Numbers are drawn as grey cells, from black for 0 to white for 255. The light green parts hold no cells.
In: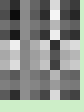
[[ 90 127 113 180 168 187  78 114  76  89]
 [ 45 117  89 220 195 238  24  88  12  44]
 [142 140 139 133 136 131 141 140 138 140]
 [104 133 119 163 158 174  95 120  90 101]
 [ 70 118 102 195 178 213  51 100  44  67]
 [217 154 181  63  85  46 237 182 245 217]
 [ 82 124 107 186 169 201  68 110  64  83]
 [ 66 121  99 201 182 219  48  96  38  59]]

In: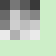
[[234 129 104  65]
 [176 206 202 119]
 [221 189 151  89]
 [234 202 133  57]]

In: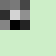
[[133  45 111]
 [  2 211 121]
 [ 35 144  70]]

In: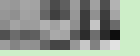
[[156  80 139 150 156]
 [132 108 163 144 152]
 [147  90 155 162 165]
 [144  95 157 159 163]
 [100 137 177 101 114]
 [ 69 169 161  63  75]
 [ 71 165 181  82  95]
 [151  88 144 151 156]
 [199  44  59  60  80]
 [129 110 197 145 161]
 [200  41  54  61  78]
 [226  13 106 165 179]]

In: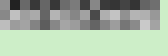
[[189 136 145]
 [156 192  34]
 [163 159 105]
 [131 170  56]
 [ 93 101 102]
 [135 180  55]
 [165 154 108]
 [156 134 123]
 [127 162  62]
 [100  74 135]
 [133 175  58]
 [157 195  53]
 [118 145  68]
 [138 180  52]
 [201 176 100]
 [163 152 111]]

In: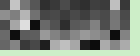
[[102 106  75 143  77]
 [132  14 166 127 196]
 [ 57  92 222 181 118]
 [ 72  94  14 113  86]
 [ 30 153 105  70  47]
 [173 130  81  73  57]
 [191 108  45  60  75]
 [167 135  89  73  54]
 [ 29 153  94  62  47]
 [ 12 141 129  82  63]
 [171 127  77  74  59]
 [134  13 119 117 191]
 [171 131  80  74  56]]

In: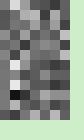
[[ 87 121 121 117 118 115 132 102 141  87  85 121]
 [ 63 181  19 232 132 231  70 117  88 117 109 218]
 [118  99  52 135  76 145 165  58 158 111 175 157]
 [175  82 109  87  92  93 112 118  89 159 184  90]
 [100 118 167  89 136  82 105 137 113  97  61  81]
 [183  71 143  57  96  61 113 127  89 157 170  59]
 [ 95  87 143  72  95  74 187  67 192  66  95  96]]

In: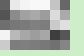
[[203 243 111  84  97]
 [125 185 119 139 233]
 [127 167 122 161 244]
 [124 157 128 169 248]
 [120 167 125 156 248]
 [113  62 202 220 196]
 [133  86 223 170 103]]

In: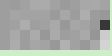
[[158 158 158 158 158]
 [172 169 161 165 156]
 [157 157 173 163 162]
 [166 171 159 163 170]
 [163 152 161 163 171]
 [152 170 169 155 162]
 [177 158 152 167 155]
 [161 161 166 157 159]
 [153 169 163 174 168]
 [169 150 154 156 169]
 [211 204  55 152 163]]
